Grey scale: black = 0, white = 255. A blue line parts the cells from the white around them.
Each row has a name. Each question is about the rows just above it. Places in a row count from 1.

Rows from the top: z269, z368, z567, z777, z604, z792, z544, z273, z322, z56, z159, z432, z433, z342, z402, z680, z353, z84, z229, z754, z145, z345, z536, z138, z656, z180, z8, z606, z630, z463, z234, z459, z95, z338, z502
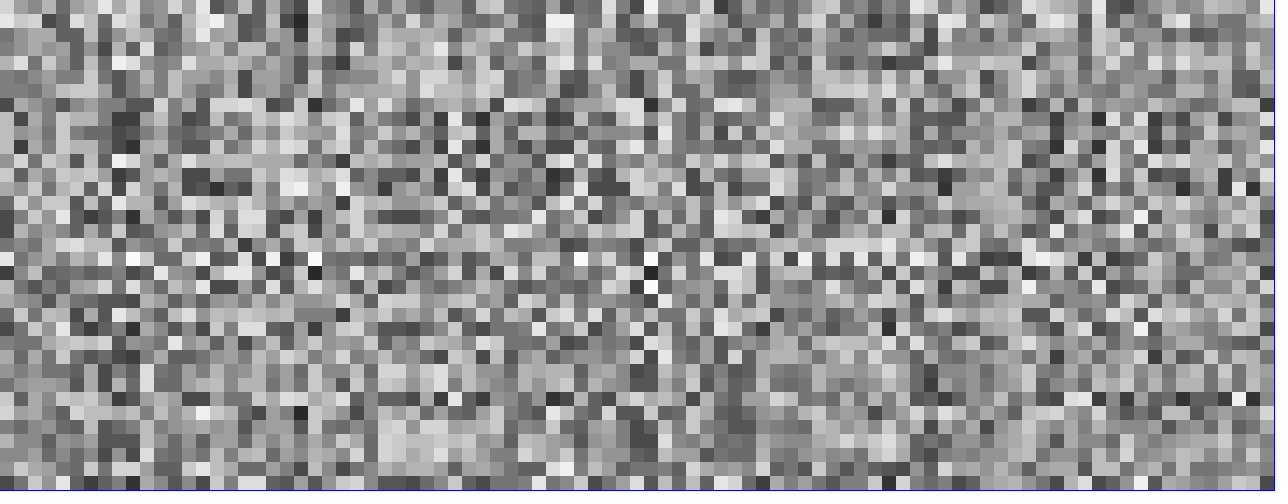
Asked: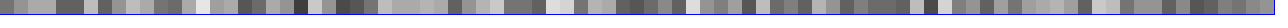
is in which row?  z567
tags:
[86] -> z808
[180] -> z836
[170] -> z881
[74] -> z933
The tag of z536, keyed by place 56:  z933
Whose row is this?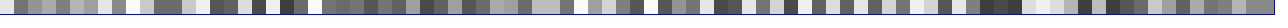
z229
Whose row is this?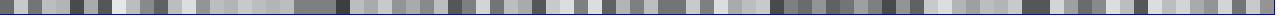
z536
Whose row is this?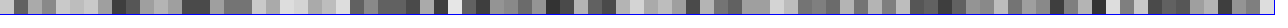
z433
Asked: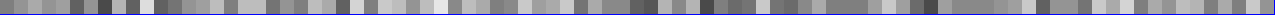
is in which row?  z777

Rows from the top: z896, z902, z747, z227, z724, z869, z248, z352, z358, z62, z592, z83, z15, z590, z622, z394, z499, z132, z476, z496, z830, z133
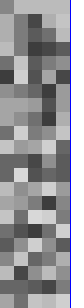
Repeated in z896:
[187]
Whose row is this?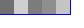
z62
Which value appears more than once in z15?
[102]

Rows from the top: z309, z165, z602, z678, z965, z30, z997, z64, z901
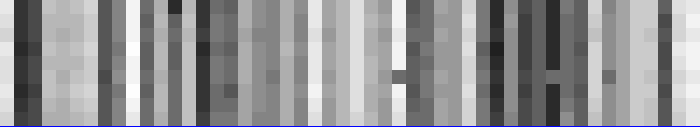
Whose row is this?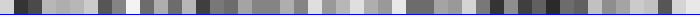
z602
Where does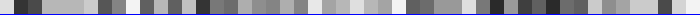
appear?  z165
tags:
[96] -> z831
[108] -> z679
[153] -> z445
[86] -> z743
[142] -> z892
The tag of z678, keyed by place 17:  z831

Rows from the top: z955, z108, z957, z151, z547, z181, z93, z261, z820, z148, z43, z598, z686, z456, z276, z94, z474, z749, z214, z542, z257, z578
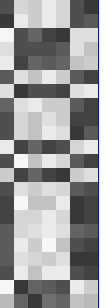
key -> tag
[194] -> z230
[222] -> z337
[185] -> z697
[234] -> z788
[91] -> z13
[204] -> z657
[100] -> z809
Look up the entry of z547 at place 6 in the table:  z230
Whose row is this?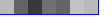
z578
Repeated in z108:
[234]
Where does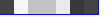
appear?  z276

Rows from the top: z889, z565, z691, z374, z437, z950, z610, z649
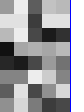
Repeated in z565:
[225]
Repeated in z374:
[166]
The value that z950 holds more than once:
[132]
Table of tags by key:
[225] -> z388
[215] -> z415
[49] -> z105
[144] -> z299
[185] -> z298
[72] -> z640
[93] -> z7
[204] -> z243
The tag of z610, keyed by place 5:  z415
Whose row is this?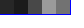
z437

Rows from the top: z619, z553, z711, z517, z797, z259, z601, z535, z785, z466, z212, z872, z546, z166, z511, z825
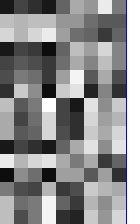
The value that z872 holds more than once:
[170]
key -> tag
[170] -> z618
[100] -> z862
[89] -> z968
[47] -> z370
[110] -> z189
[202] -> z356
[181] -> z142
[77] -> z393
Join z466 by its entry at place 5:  z393
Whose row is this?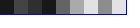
z212
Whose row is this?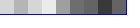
z711
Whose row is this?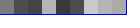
z166

